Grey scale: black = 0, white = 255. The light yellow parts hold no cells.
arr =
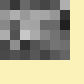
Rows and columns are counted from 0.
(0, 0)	93
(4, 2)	49
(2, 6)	32
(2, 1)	90
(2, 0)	136
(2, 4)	105
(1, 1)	174
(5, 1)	81
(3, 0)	173
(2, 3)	163
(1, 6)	51
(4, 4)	98
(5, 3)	87

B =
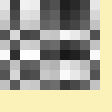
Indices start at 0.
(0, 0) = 230
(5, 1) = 46
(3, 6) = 246
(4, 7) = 68
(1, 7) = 54
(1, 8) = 80
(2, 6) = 58
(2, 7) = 69
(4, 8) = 99
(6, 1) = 193
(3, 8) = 205
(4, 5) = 107
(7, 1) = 214
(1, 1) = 72
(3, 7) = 233
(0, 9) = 230
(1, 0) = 213
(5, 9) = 249
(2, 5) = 106
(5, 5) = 65
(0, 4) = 68
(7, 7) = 232
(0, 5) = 80
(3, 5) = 197
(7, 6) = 250
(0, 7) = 41
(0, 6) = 31

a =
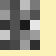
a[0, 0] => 112
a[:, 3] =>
[121, 80, 231, 156, 46]
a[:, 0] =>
[112, 155, 51, 200, 61]
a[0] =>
[112, 73, 189, 121]
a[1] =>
[155, 80, 127, 80]
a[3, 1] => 81

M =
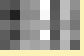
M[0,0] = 92
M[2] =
[114, 96, 152, 165, 172, 97, 155, 118]
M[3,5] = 82
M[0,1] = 81
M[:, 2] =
[141, 137, 152, 140, 171]
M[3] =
[93, 61, 140, 150, 254, 82, 189, 144]
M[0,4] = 255
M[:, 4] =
[255, 248, 172, 254, 172]

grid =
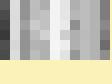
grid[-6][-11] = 90
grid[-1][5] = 243
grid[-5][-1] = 125
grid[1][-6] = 243
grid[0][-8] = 189
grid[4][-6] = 245
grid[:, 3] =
[189, 188, 203, 188, 179, 188]
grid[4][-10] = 214
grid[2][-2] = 179
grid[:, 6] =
[229, 229, 233, 206, 237, 226]
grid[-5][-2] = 179
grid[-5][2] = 147
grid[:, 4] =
[174, 193, 193, 209, 177, 176]
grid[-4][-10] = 220
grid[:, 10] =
[125, 125, 137, 125, 109, 142]
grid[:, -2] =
[179, 179, 179, 179, 179, 179]
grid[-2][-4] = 176
